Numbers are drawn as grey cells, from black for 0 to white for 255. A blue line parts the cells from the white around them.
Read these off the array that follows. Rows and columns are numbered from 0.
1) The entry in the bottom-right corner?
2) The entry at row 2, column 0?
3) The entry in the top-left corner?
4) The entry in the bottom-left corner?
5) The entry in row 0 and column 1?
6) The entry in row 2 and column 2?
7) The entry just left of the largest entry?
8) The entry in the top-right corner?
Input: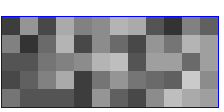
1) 159
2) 84
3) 61
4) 117
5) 149
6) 117
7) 96
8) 96

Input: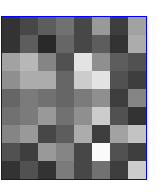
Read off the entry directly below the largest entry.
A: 113
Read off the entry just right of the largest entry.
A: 81
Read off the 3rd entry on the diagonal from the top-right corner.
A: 143
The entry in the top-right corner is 162
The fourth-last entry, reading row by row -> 71
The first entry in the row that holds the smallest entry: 51
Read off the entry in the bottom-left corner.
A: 51
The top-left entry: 51
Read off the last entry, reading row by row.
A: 204
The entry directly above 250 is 62
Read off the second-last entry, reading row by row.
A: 62
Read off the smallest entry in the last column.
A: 51
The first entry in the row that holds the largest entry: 81
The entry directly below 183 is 172
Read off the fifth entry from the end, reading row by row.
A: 123
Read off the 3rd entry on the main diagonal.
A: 133
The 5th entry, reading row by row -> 71
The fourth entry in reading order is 113
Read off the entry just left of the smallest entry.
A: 93
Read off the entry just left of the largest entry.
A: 71
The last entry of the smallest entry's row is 172
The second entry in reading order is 71

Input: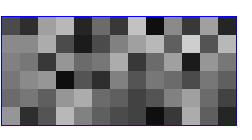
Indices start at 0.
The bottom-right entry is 37
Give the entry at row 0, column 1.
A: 46
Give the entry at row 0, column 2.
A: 160
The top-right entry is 37
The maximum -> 206
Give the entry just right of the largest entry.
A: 84
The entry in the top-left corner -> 75
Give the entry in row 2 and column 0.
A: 129
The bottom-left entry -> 150
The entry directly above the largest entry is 56
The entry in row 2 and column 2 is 56
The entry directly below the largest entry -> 27
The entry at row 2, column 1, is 119
